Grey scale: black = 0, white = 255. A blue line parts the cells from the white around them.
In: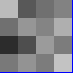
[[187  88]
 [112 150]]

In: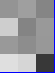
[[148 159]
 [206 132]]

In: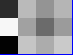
[[ 43 186]
 [247 161]]

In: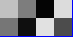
[[193 125]
 [118  15]]

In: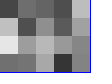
[[ 70 110]
 [192  79]]

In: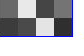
[[105 233]
 [ 60  74]]
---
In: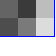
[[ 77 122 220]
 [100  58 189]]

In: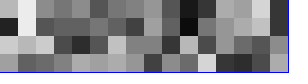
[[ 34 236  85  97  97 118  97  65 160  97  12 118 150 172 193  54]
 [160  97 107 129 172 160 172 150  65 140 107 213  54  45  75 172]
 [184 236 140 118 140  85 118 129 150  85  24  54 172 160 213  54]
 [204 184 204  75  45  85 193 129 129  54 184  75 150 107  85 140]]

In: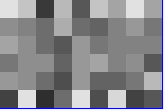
[[ 66 225  46 109 225  78 216  66  87]
 [119 142 142  99 152 164 130 142  87]
 [142 130 109 173 109  99 130 152 119]
 [152 142 109  78 152  99  99 119 185]
 [164 142 109  87 152 119 130 130 130]
 [225 196  57 185  87 196 164 225 164]]

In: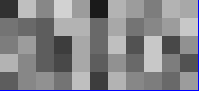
[[ 49 191 135 210 156  26 179 156 125 179 168]
 [ 93 135 145 116 191  61 179 135 125 105 156]
 [116 105  93 179 179 105 168 116 135 156 200]
 [125 156  93  61 168 105 191  82 200  72 145]
 [179 135  93  72 168  93 145 105 200 125  82]]

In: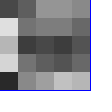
[[ 41 137 159 193 182]
 [ 72  94 149 149 137]
 [182  61  72  61  83]
 [213 115  94  83 104]
 [223 115 125 125 104]]

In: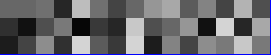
[[ 28  68 141  48 212  91  57 212  28 131  68 141 121 200 121]
 [ 48  17  79 121   6  57  38 200  79 103 150  17 212  38 168]
 [103 103 112  38 189 112  68 103 150 168  91 131  68 179  79]]
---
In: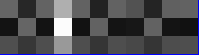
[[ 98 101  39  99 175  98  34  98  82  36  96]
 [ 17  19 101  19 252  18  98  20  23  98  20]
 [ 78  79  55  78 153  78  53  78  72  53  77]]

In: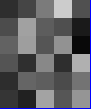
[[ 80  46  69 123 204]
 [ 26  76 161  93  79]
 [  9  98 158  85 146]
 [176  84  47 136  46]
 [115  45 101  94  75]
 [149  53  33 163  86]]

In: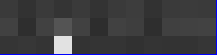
[[ 58  58  50  58  52  58  51  58  61  50  58  59]
 [ 66  65  46  65  84  65  45  65  62  46  64  65]
 [ 54  53  55  52 226  51  52  52  49  52  51  51]]

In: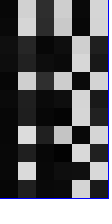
[[213   7 209  46 206   9]
 [212   9 214  44 201   7]
 [ 31  15  38   7  14 207]
 [ 24  13  33  13  10 215]
 [211   6 207  47 205  10]
 [ 25  10  31  10  14 213]
 [ 33   7  30   7   4 214]
 [213   7 220  32 196   8]
 [ 32   8  31   7   2 217]
 [216   8 218   8  14  15]
 [ 25   6  31   9  10 212]]

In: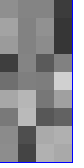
[[ 60 143 132 132]
 [ 54 163 130 145]
 [ 54 155 130 140]
 [129  62 132  90]
 [208 111 127 125]
 [160 167 182 119]
 [ 98 121 186  87]
 [176 139  78 170]
 [169 141  68 177]]

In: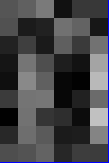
[[ 56  85  96 122  17  56]
 [ 23  81  27  33 113  99]
 [114  34  63  26  95  58]
 [164  21 117  78  30  18]
 [185  15 137  96   7   2]
 [107  59 116 118   7  33]
 [193   1 114  53  46  12]
 [132  40 110  90  27  29]
 [ 60  78  83  99  39  61]]

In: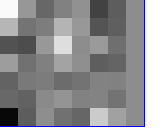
[[141 250 151 103 129 145  66  93]
 [141 182 116 125 180 152  84  95]
 [141  82  77 152 222 141 154 111]
 [141 157 113 128 163 143  94 100]
 [141  99 121 124 108 115 130 129]
 [141 104  98 138 148 130 131 115]
 [141   8  93 142 113 102 203 161]]

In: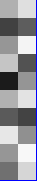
[[223 176]
 [ 93  65]
 [244 150]
 [ 82 197]
 [149  27]
 [227 177]
 [ 67  90]
 [144 231]
 [248 150]
 [214 112]]
